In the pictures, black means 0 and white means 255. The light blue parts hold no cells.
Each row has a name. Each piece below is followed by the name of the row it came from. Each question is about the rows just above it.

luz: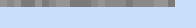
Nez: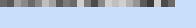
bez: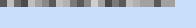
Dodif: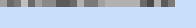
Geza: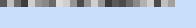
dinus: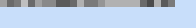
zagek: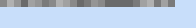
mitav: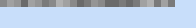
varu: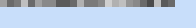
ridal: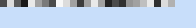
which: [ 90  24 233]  ridal
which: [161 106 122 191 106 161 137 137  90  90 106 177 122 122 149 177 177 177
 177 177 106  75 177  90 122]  dinus

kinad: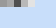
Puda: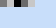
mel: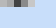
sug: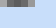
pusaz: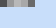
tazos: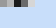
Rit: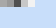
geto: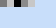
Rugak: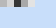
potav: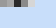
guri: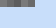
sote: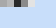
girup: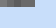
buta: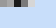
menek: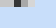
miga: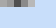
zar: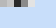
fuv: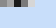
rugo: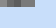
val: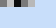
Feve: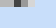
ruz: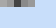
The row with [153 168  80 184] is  kinad
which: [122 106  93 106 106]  girup
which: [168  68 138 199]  mel

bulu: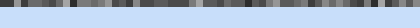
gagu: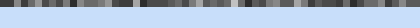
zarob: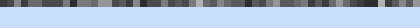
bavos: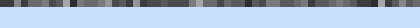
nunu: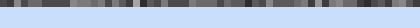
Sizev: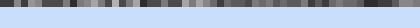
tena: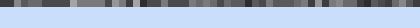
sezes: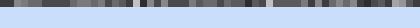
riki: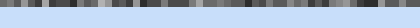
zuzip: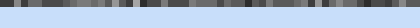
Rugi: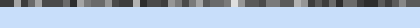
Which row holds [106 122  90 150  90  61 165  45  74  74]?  zuzip
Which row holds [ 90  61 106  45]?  Rugi
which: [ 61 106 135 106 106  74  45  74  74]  zuzip
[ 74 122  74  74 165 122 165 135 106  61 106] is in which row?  Sizev
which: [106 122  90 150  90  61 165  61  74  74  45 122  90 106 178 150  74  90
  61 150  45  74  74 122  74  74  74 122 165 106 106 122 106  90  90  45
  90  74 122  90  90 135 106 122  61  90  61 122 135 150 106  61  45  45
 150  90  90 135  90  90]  riki
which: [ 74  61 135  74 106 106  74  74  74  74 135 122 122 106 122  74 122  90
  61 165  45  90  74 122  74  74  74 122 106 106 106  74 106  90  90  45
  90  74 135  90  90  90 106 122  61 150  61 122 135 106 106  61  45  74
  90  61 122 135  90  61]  nunu
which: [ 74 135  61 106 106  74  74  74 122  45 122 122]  zarob

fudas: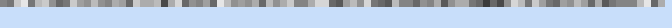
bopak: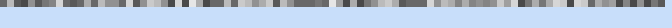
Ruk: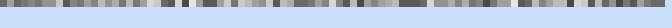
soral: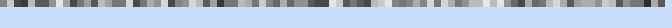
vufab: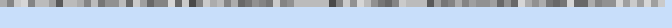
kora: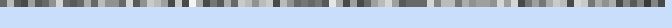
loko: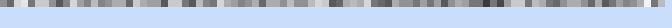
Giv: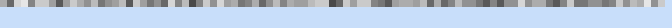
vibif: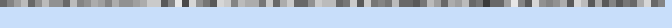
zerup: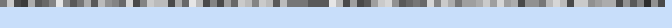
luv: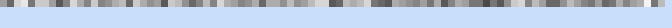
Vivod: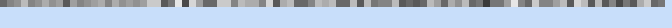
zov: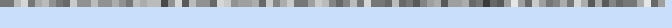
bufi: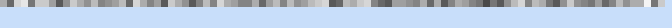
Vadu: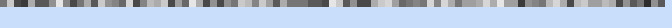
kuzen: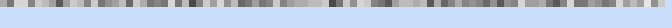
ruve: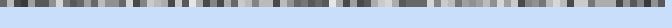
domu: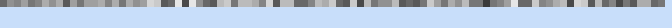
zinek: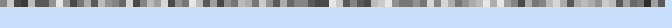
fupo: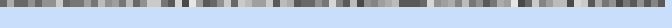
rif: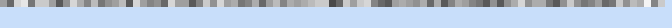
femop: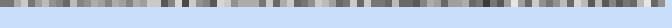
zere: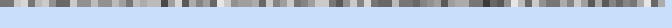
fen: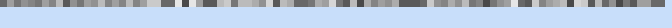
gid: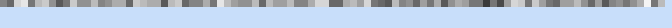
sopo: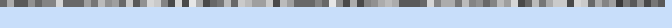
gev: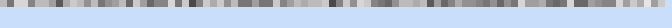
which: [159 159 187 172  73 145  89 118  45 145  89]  Vadu
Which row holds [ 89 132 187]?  bufi
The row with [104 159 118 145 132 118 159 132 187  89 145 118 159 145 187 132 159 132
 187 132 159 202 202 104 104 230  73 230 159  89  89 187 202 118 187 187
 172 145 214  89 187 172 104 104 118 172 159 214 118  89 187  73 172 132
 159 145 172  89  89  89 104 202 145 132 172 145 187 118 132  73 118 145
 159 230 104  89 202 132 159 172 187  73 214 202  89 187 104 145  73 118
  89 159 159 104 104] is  fen
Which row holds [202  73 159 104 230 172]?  Vadu

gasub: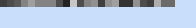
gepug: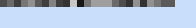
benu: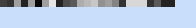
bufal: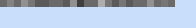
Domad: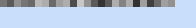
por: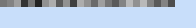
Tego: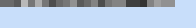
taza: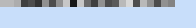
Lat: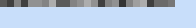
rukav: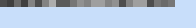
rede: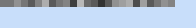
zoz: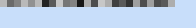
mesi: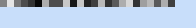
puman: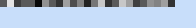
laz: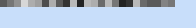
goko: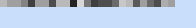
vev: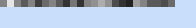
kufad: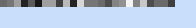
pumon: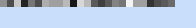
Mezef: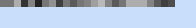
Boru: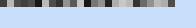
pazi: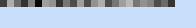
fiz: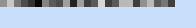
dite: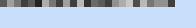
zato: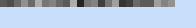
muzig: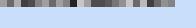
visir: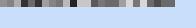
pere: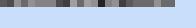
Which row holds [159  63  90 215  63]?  fiz
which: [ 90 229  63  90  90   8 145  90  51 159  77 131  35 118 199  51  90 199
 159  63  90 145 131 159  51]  puman
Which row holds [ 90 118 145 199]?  muzig
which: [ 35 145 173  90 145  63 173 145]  por
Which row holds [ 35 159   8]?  benu

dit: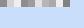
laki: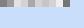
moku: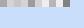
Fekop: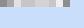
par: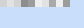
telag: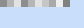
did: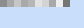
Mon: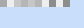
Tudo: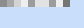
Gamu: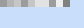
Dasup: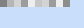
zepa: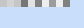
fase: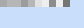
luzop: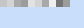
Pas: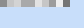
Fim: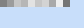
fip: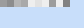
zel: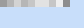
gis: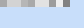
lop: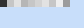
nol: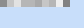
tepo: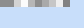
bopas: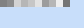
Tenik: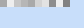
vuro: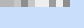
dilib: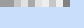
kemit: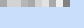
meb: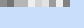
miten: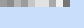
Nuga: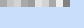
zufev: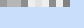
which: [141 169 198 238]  tepo
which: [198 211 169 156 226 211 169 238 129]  Nuga
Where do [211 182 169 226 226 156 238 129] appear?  gis
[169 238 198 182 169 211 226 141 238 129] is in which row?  Tenik

